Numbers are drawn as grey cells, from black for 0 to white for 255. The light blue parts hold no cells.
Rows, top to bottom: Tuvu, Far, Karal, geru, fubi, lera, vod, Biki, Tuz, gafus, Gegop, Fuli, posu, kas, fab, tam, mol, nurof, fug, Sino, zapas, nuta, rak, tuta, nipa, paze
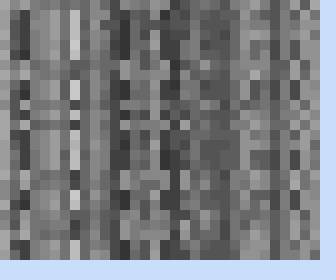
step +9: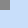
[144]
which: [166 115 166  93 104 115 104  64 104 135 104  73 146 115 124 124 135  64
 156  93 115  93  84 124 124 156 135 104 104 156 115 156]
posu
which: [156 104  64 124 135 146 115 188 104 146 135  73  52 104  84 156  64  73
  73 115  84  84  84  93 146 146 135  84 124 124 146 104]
paze
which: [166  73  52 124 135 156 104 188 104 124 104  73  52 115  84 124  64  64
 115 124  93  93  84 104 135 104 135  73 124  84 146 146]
lera

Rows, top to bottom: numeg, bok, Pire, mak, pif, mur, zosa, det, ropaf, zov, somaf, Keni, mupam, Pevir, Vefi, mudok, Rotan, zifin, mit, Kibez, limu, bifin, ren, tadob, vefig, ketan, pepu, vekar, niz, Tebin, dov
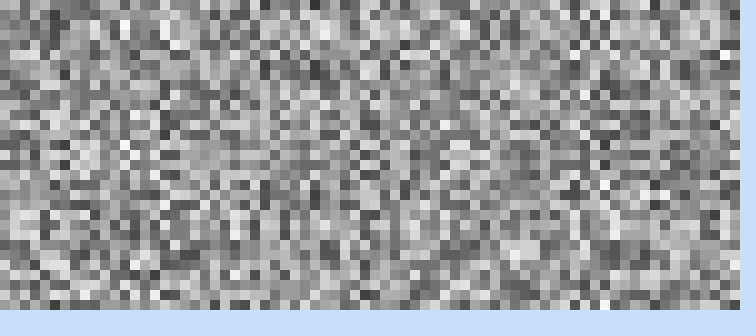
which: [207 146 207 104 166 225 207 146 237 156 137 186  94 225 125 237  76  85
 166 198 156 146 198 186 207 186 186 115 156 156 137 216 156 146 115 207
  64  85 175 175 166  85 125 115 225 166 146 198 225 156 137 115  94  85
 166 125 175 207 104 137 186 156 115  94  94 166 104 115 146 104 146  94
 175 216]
Tebin
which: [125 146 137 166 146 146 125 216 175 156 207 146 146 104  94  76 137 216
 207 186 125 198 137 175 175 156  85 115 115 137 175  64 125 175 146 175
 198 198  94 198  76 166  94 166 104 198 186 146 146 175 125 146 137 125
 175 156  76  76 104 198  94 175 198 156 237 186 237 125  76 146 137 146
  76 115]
Kibez
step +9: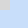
[225]

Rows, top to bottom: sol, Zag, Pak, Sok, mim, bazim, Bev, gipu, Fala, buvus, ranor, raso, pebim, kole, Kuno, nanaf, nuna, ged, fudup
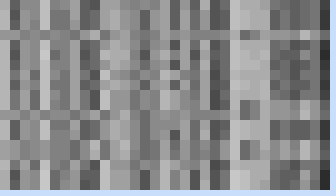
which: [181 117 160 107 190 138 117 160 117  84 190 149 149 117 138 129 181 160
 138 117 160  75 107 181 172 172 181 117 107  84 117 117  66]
buvus
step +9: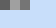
[104 169 126]

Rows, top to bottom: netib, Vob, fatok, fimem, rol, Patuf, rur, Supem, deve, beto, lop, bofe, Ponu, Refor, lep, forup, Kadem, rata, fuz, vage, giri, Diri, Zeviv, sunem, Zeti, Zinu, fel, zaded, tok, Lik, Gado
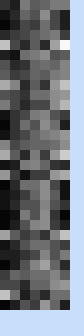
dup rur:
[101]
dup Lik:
[110]
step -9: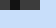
[51  9 51 51]

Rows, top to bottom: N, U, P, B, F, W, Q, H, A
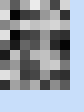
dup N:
[173]
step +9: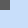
[100]

